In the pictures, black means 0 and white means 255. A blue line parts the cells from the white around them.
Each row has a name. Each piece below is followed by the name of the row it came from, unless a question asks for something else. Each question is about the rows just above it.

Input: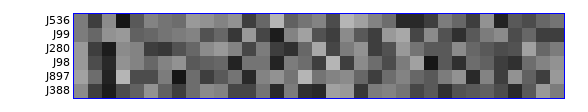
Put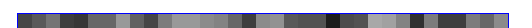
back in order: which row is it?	J99
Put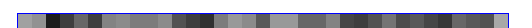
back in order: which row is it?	J280
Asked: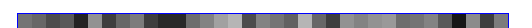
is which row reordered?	J536
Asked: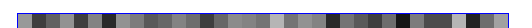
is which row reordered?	J897
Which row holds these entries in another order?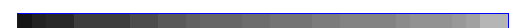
J536
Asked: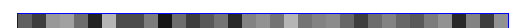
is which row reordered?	J897

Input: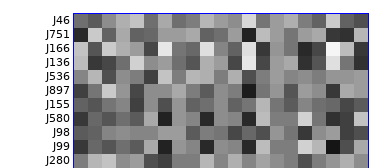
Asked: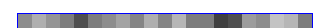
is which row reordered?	J280
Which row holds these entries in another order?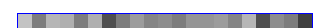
J536
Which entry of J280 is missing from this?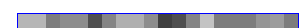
[163]

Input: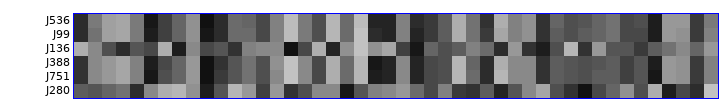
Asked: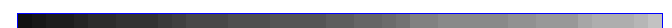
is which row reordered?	J136
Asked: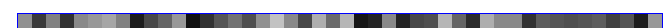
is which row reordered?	J388
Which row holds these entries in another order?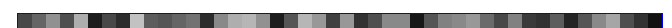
J280

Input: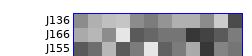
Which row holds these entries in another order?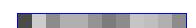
J136
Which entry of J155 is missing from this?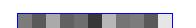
[132]
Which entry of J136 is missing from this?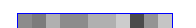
[191]
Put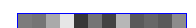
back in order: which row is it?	J166
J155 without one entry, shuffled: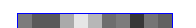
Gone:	[132]
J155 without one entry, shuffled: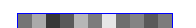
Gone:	[97]

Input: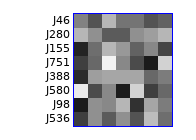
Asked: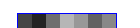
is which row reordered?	J155
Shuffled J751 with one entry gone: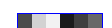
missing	[136]
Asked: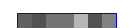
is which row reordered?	J46
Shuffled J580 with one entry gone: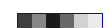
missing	[75]
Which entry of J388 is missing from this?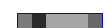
[158]
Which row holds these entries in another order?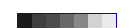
J580
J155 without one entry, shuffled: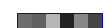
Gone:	[152]

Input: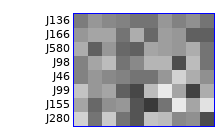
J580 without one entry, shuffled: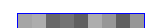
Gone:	[158]
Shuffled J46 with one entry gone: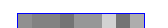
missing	[137]
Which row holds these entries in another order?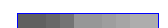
J580
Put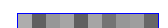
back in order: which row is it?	J166
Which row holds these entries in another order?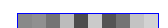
J280
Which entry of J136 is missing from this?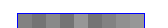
[124]
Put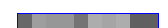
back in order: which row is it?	J580

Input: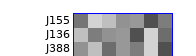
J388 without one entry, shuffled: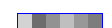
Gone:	[80]
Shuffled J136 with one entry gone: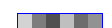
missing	[152]
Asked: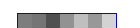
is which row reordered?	J155
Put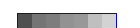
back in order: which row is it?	J155

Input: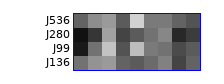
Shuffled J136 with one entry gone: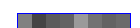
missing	[147]
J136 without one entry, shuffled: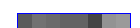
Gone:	[129]
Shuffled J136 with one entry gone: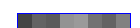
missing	[107]
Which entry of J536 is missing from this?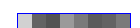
[141]

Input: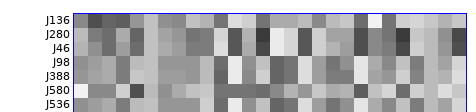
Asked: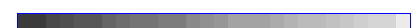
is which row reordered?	J280
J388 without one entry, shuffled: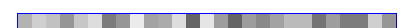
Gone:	[131]
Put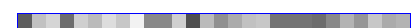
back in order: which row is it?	J580
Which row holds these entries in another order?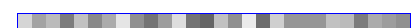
J536

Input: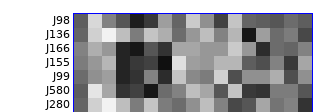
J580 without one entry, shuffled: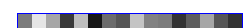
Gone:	[65]
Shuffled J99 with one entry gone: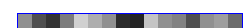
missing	[137]
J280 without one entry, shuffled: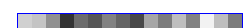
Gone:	[116]

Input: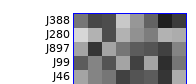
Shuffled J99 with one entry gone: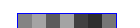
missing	[84]
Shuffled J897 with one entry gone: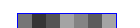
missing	[65]
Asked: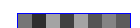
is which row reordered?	J99
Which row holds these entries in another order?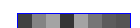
J897

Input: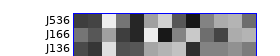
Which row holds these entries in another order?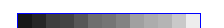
J166
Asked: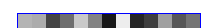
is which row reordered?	J166
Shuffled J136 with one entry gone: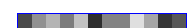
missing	[81]
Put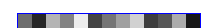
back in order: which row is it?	J536

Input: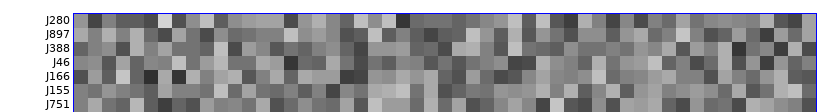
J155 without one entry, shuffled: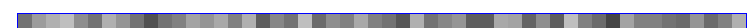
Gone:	[121]
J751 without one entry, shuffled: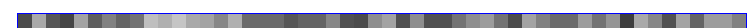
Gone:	[183]
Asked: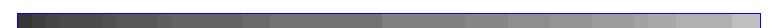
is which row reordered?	J388
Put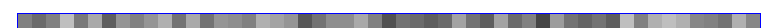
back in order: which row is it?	J155

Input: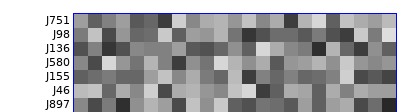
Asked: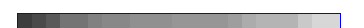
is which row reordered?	J580
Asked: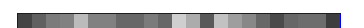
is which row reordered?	J155
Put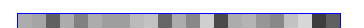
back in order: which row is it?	J46
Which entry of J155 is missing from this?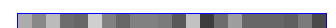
[68]
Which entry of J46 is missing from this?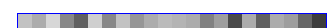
[165]

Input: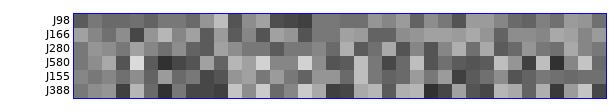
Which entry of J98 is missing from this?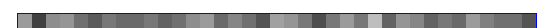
[71]
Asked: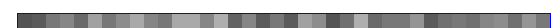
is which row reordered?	J280
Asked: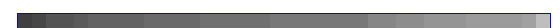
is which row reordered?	J155
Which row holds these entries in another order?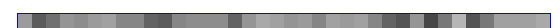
J166
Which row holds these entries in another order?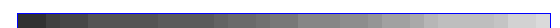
J580
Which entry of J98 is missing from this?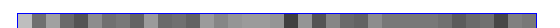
[78]

